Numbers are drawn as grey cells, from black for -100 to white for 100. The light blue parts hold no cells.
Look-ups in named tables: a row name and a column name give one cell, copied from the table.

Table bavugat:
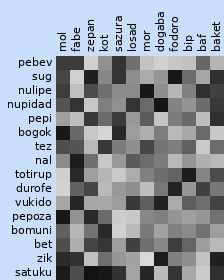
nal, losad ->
-29
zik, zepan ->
51
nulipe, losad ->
9
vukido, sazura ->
23
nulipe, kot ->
-13
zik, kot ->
-13
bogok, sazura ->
-69
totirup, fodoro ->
-22
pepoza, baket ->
-11
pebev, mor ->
53
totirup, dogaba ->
-14
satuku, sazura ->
-61
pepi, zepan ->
-56
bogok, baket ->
57
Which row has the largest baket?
bogok

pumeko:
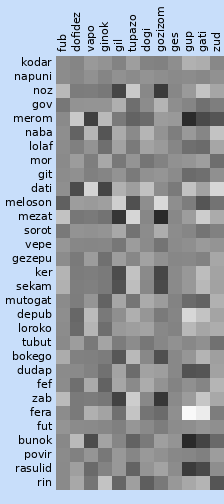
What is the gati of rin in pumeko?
41
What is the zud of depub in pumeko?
29
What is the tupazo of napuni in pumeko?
9
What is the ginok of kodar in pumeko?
15
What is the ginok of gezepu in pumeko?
-12
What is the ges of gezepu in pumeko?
6
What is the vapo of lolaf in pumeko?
15
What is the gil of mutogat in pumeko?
30
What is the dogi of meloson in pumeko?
11
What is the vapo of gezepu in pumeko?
22
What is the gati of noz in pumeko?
53
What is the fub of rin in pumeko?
8
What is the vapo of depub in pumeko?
47
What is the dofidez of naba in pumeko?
-22
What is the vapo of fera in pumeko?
38

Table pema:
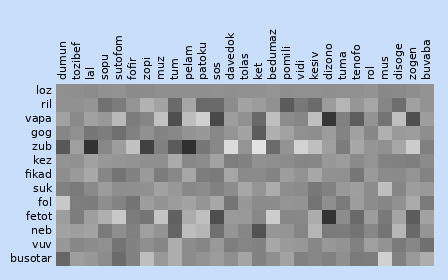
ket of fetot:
7
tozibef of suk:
-4
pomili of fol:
16
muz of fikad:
-3
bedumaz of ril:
14
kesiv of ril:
-16
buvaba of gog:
11
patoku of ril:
-17
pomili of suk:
11
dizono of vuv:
19
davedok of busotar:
12
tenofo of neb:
-9
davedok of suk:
10
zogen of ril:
26

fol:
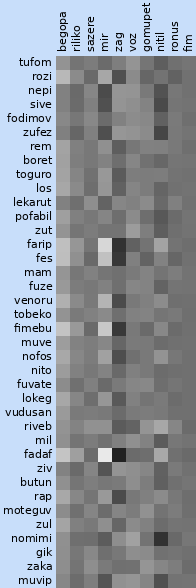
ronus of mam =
-2
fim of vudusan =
-12
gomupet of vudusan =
-3
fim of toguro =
-11
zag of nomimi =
11
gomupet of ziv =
5
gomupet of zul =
1
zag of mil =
0
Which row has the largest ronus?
riveb

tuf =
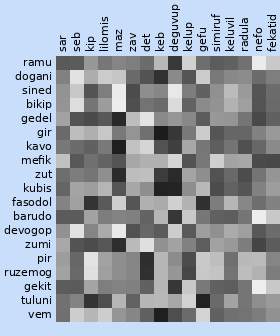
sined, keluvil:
47
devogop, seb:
77
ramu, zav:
-1
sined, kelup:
-2
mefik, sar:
51
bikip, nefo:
-34
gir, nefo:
2
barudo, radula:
-8
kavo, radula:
-37
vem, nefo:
-2
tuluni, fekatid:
21
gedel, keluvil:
17
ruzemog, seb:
-18
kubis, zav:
31
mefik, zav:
31
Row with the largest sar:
mefik

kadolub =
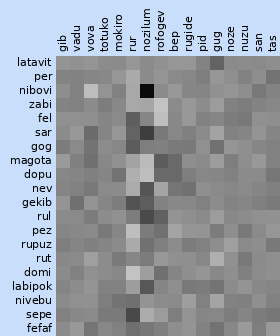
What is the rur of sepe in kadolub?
-43
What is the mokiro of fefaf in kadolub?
1
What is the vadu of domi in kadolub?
1
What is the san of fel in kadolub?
13
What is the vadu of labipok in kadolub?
10
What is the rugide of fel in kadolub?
19
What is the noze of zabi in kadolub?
1
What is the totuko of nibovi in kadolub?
15
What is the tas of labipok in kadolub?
4

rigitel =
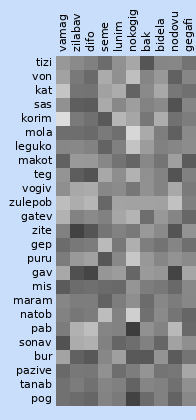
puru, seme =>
-32
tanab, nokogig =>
-22
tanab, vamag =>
-11
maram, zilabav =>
-2
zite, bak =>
20
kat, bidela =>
32
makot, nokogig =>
-21
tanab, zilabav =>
-3
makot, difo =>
19
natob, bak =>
-12
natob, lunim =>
2
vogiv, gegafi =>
-4
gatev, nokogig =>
41
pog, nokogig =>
-48
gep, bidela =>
-10
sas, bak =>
3

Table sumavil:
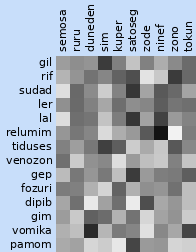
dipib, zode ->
-39
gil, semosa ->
23
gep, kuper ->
50
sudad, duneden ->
9
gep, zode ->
21
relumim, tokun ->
-2
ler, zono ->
-8
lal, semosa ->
73
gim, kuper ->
40
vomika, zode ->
76
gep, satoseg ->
-54
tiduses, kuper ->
-26
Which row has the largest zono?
relumim

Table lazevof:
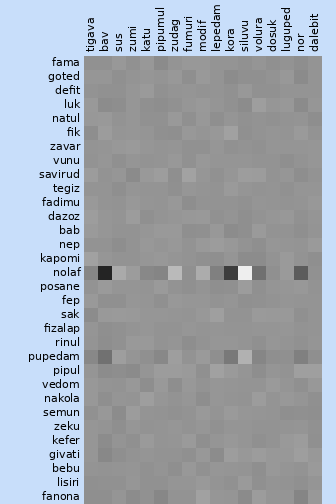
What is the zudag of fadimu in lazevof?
19
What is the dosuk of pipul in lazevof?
17
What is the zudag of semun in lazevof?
14
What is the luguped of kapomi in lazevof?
21
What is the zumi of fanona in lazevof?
10
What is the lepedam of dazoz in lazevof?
14
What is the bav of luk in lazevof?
10
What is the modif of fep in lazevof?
18
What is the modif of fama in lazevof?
19
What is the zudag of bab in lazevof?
20

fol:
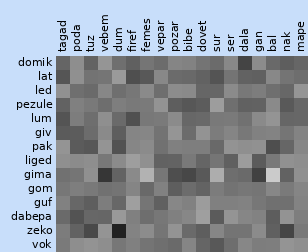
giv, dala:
-6
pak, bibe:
-1
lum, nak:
-20
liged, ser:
-25
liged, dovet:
-21
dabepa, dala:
5
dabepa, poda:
-35
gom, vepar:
1
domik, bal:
-18
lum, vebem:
12
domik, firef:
-25
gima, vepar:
-7
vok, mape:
12
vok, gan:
-2
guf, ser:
0
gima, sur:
36
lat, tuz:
-10
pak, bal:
-39
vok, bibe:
4

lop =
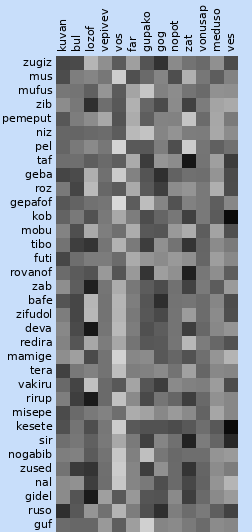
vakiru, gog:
-52
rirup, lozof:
-80
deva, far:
-2
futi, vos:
-16
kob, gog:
-21
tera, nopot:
-10
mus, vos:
61
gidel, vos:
-30
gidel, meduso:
8
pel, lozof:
8
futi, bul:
-14
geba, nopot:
-23
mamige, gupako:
9
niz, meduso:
32

